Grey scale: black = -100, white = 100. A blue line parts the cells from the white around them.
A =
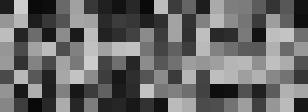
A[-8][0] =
-77
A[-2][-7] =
-89
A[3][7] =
26
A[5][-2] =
-10
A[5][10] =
-33
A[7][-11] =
-85
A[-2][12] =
0
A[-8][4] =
-18
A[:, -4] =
[-28, -54, -86, -30, 13, 39, -75, -50]
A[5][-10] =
-54
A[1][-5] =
-8
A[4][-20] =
3
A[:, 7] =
[-75, -67, -73, 26, -47, -52, -24, -73]
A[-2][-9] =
-14
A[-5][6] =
51
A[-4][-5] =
44
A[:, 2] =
[-92, -77, -15, 27, 3, -31, 37, -93]
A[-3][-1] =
-57
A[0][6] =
-56
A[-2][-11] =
-7
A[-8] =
[-77, 61, -92, -90, -18, 26, -56, -75, -86, -69, -92, 48, -53, -21, -77, 33, -1, -3, -28, -59, -32, -86]
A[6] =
[16, -81, 37, -76, 1, -82, -53, -24, -78, -66, 53, -7, 0, -14, -48, -89, -87, -36, -75, -28, 39, 30]
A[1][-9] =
-60
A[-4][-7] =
25
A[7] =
[5, -51, -93, -69, 35, -70, -2, -73, -70, -81, -61, -85, 47, 35, -41, -39, -10, 24, -50, 18, 47, -82]
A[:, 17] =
[-3, -8, -4, -28, 44, 25, -36, 24]
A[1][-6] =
10
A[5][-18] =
31
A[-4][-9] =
23
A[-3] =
[-42, 44, -31, -73, 31, 53, 10, -52, -82, -64, -33, 9, -54, 42, -47, 49, 43, 25, 39, 7, -10, -57]

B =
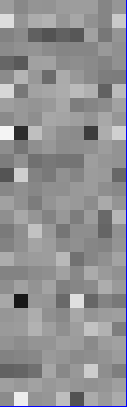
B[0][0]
23
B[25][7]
15
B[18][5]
-11
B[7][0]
25
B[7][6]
4
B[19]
[3, 3, 10, 12, 26, 7, 34, 21, 14]
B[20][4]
0
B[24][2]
16
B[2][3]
-35
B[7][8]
27
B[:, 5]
[23, 31, -32, 5, 11, 19, 47, -2, 25, 9, 11, -9, 4, 20, 20, -2, 11, 13, -11, 7, 5, 75, 32, 24, 22, 9, 19, 17, -36]
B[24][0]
15
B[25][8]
22
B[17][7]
3
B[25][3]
21
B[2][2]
-25
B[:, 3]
[15, 40, -35, 9, 27, -15, 30, 20, 31, 24, 19, -6, -5, 13, 16, 3, 19, 23, 23, 12, 28, 18, 13, 25, 16, 21, 30, 19, 18]
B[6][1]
-7
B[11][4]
-9
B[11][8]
15
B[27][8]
25
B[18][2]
22
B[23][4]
12
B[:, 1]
[7, 17, 9, 14, -30, 41, -7, 19, 19, -65, -8, 14, 62, 13, 14, 32, 12, 13, 19, 3, 26, -81, 21, 22, 10, 4, -21, 19, 86]
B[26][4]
7
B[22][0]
18
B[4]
[-20, -30, 26, 27, 9, 11, 8, 3, 14]
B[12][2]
2
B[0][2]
16

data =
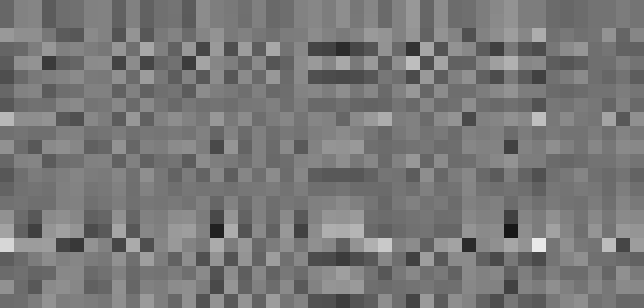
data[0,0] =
-19
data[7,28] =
-9
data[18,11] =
-2
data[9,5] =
1
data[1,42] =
-10
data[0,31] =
10
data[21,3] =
15
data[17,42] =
-9
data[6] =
[-19, 2, 4, -29, -14, -12, 1, 1, -24, 1, -24, -13, -9, -28, 10, -1, -5, -13, 0, -18, -14, 3, 6, -2, 11, -7, 6, -17, 2, 19, -20, 10, -14, -13, -2, 7, 15, -2, -2, -16, -19, -15, -10, -10, -2, -8]
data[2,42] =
-9
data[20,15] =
-43
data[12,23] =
-31
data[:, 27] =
[-17, -17, 16, 15, -27, -7, -17, -20, 36, -19, -15, -17, -8, -16, -19, -15, -25, 58, 6, -32, -15, 11]
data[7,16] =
-14
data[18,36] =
-6
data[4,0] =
-29
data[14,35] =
0
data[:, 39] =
[-16, -16, -12, -7, -27, -11, -16, -7, -6, -4, 12, -16, -12, -7, -4, 13, 27, -8, -9, -1, 12, -6]
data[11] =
[-19, 2, 4, -29, -14, -12, 1, 2, -24, 1, -24, -13, -9, -28, 10, -1, -5, -13, 1, -18, -14, 2, 6, -2, 11, -6, 6, -17, 2, 19, -20, 10, -15, -13, -1, 7, 15, -2, -2, -16, -19, -15, -10, -10, -2, -9]
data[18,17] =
16
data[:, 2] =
[4, 4, 12, -2, 15, -5, 4, -11, 11, -13, -31, 4, -3, -9, -13, -31, -50, 22, -3, -21, -31, -3]
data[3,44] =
-23
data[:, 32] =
[-15, -15, 3, 15, -24, 0, -14, -12, 16, -15, -14, -15, -3, -10, -15, -13, -20, 28, 8, -23, -13, 11]
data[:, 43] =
[-10, -10, 15, -8, -13, -20, -10, -21, 29, -13, -7, -10, -17, -16, -13, -7, -10, 48, -12, -20, -7, -6]
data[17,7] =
2
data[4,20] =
-22
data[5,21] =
8
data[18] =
[-27, -17, -3, 10, 0, 5, -3, -6, 14, -13, 25, -2, -24, 11, -37, 16, -35, 16, -22, 24, -12, 7, -40, -42, -54, -40, -31, 6, -14, -49, 24, -31, 8, 9, -25, -43, -6, -29, -41, -9, 4, 13, -12, -12, -17, -23]
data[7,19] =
0
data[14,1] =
-9
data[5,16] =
-32
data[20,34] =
2
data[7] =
[-32, -15, -11, -12, 4, 8, -9, -7, 7, -17, 8, -8, -18, -6, -12, -10, -14, -7, -6, 0, -13, -1, -18, -18, -11, -20, -22, -20, -9, -18, 5, -16, -12, 11, -13, -18, -12, -17, -36, -7, -10, -2, -7, -21, 1, -18]
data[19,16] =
10
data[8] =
[44, 11, 11, 15, -30, -37, 7, -2, -28, 19, -25, 2, 11, 2, -7, 19, -5, 10, -14, -3, 6, -8, 5, 2, -20, 8, 21, 36, -2, 1, -16, 8, 16, -43, 1, 4, 14, 7, 50, -6, 8, -5, -8, 29, -31, 13]
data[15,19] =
-15
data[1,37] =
-2
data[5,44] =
-10
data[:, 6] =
[1, 1, 8, -2, 9, -4, 1, -9, 7, -11, -25, 1, -3, -8, -12, -24, -40, 15, -3, -17, -25, -3]

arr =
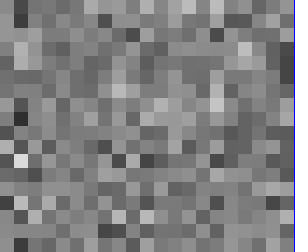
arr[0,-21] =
8
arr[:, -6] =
[47, 25, -41, 8, -8, 24, 40, 54, 19, -11, 22, -43, 31, 0, -38, 4, -23, -3]
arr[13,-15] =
-5
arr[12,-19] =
-38
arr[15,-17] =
8
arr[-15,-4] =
48
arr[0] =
[8, -43, -9, -6, -16, -7, 33, 17, 21, -1, 37, 5, 27, 47, 4, 47, 2, 13, -20, -3, 16]
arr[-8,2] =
20
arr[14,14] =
7
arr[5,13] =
-12
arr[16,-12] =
3
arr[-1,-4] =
5
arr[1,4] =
7
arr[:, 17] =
[13, -30, -1, 48, 30, -5, 4, -12, -22, -22, -22, -1, 12, -10, -3, -4, 14, 5]
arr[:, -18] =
[-6, -12, -3, -15, -2, -8, -15, 20, 11, 10, -28, 18, -3, 13, 33, -9, 4, -19]
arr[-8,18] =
8
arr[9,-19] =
-6
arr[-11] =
[19, -34, 3, 20, -20, 12, 4, -13, 9, -2, 12, 39, 23, 5, 15, 54, 8, -12, 3, -5, 23]
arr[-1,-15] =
24
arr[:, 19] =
[-3, 26, -12, -24, -23, -3, -8, -5, 3, -27, 16, -30, -1, 32, -44, 12, 13, 27]
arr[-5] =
[13, 2, -2, 13, 13, 9, -5, -21, -17, 19, -13, 21, -23, -18, 3, 0, 3, -10, 20, 32, 23]
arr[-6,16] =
14
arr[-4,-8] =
-9
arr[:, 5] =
[-7, -4, 11, -1, -1, -13, -13, 12, 2, -3, -1, 8, -18, 9, 9, -1, 10, -12]
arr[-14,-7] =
-11
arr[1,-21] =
17
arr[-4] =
[-49, 46, -8, 33, -17, 9, -14, 15, -16, -4, -34, -4, -4, -9, 7, -38, 6, -3, -5, -44, -21]
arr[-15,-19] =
15
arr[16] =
[8, 6, 5, 4, -13, 10, 11, -45, -38, 3, -25, -9, -10, -15, 12, -23, 15, 14, 10, 13, -21]

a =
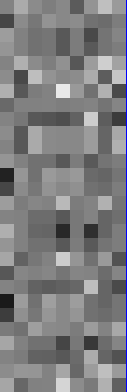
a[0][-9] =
3
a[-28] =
[3, 34, 9, -1, 7, -29, 16, 50, 21]
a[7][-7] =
1
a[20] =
[3, -3, -23, -28, -24, -19, 48, -21, -42]
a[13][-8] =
9
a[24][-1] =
4
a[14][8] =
-8
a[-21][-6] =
2
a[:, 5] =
[-29, 10, -3, -3, -32, 10, 20, 0, -23, 7, 7, -3, 20, 13, -3, -6, -6, -3, 17, 4, -19, 23, 17, -3, -6, -16, -19, 10]
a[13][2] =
-7
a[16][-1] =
-2
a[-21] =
[-18, 1, 1, 2, -1, 0, 3, -9, 4]
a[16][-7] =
-19
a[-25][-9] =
17
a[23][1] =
-11
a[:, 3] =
[-1, 15, -8, -8, -1, 15, 2, 2, -34, 8, 8, -11, 21, 15, 2, -15, -21, -11, 2, 5, -28, 25, 18, 8, -11, -24, 2, 2]
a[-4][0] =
30
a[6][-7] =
-3
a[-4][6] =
-56
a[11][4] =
-31
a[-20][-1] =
-54
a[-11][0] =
17
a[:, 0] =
[3, -45, 23, 17, 3, 10, 37, -18, 3, 10, 3, 17, -73, -45, 23, 3, 37, 17, 30, -32, 3, -80, -52, -4, 30, 3, 10, 30]
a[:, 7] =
[50, -15, -9, -9, 62, -27, 39, -9, -27, -21, -21, -9, -21, -15, 39, -21, -21, -9, 21, -15, -21, -21, -15, 3, -15, -21, 50, 39]
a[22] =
[-52, 13, -7, 18, 7, 17, -11, -15, -8]
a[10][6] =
22
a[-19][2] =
33
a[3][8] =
-2
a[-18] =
[3, -31, 33, 8, 7, 7, 22, -21, 38]
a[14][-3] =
3
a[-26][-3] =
-43

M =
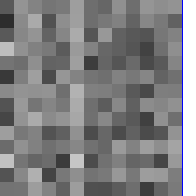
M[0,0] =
-30
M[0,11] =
11
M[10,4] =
-5
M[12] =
[-35, 7, 38, -47, -6, 12, -10, -5, 19, -6, 23, 21, -2]
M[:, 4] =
[-5, 11, 5, -29, -21, 18, -13, -6, 16, -25, -5, -54, -6, -24]
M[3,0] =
49
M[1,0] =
-65
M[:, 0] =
[-30, -65, -30, 49, -9, -55, 8, -35, -45, 24, -16, 51, -35, -10]
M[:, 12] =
[15, -24, 2, 12, 4, -12, -2, 14, -13, 15, 29, 20, -2, -4]
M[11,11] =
-45
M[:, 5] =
[24, 25, 34, 21, 25, 3, 40, 34, 31, 14, 6, 55, 12, 23]
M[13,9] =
-14
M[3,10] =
-48
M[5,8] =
2
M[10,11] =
11
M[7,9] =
-25
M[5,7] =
-13
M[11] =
[51, -8, -21, -15, -54, 55, -40, -11, 0, -21, -17, -45, 20]
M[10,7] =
-19
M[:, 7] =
[-20, -6, 19, -19, -21, -13, -1, -28, 7, -19, -19, -11, -5, -38]
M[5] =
[-55, -1, 25, -41, 18, 3, -9, -13, 2, -6, 5, -22, -12]
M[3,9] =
-33
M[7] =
[-35, 20, -8, 4, -6, 34, -13, -28, 7, -25, 10, 5, 14]
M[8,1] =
15
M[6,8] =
-8
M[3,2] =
1
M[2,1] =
6
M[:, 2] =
[3, 33, 16, 1, 12, 25, 14, -8, 34, 2, 1, -21, 38, 23]
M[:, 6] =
[-14, -14, -33, 2, -52, -9, 0, -13, -12, -40, -11, -40, -10, -37]
